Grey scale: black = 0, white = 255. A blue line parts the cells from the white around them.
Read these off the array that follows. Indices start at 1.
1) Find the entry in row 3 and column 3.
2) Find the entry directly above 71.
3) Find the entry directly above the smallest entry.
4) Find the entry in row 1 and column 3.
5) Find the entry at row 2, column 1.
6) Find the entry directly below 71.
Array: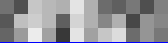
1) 236
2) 120
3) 95
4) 198
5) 87
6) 108

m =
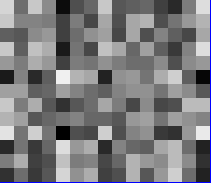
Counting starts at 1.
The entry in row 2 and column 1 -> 200
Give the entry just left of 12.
139
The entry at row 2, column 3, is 131
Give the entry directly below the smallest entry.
221
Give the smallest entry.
0
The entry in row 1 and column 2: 109
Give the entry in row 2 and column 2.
131
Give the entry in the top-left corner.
213
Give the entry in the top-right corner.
221
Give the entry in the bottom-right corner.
34
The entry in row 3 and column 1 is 95
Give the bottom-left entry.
49
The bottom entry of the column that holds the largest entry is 213
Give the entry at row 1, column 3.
200
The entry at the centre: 95
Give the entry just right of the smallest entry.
79
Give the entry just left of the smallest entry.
116
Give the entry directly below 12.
64
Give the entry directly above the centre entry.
34
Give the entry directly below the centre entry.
167
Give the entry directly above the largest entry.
64
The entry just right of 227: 116
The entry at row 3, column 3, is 139

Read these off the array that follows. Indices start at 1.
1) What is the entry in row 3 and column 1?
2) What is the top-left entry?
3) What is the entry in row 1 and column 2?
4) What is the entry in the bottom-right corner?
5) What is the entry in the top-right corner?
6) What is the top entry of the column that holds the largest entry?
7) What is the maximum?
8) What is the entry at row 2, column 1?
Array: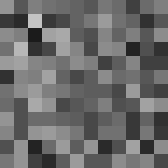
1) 140
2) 148
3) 87
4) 72
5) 127
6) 127
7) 195
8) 56

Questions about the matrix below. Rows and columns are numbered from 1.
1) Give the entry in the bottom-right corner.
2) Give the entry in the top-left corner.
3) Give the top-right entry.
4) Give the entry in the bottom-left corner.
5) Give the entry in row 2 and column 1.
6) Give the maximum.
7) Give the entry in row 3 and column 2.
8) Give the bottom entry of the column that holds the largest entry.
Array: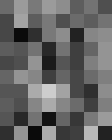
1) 34
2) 107
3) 79
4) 47
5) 71
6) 205
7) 10
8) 171

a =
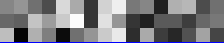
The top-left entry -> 134
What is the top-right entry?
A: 112
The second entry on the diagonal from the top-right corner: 104
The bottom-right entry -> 69
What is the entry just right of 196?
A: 156
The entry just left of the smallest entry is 190
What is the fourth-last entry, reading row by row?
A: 39
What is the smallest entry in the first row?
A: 32
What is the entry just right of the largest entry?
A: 53
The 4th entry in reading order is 76
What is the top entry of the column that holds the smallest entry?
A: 149
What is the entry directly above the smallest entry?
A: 96
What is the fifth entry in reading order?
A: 217
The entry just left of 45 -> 233
